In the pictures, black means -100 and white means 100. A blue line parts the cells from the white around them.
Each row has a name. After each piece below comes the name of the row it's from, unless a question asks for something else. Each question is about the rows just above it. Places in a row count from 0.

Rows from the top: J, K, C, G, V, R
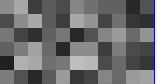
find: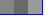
R
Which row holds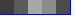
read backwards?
K

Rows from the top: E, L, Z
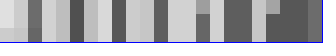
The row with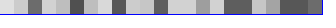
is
E
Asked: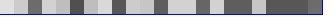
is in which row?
L

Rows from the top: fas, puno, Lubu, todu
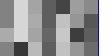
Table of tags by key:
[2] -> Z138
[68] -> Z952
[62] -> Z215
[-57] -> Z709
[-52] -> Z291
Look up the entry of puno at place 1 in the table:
Z952
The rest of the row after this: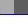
[ 51  18 -32]
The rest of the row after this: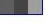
[8]
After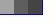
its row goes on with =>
[24  8]
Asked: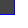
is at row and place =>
fas, 4
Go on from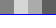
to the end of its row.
[ 51  18 -32]

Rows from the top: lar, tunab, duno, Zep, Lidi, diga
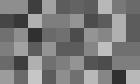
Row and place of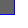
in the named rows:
lar, 5
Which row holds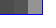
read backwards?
Lidi
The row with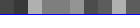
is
tunab
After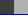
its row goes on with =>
[-12  -1  16 -34 -40  -1  -1]
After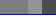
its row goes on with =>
[-28  38 -28]
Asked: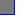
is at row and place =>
lar, 8
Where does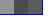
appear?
tunab

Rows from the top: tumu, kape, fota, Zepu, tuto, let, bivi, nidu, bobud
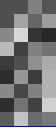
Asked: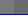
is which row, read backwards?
bobud
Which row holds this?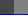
bivi
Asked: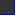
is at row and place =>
fota, 2
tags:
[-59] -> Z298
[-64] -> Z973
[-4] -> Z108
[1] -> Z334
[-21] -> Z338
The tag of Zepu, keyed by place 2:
Z334
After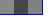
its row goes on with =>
[40]
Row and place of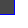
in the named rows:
bivi, 1

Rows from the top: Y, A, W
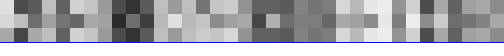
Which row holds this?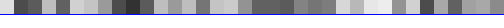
Y
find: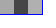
A
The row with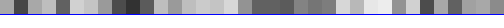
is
W
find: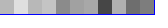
A
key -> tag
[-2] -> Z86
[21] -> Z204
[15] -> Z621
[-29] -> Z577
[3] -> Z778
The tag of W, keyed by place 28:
Z621
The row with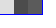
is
Y
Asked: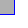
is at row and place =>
A, 19

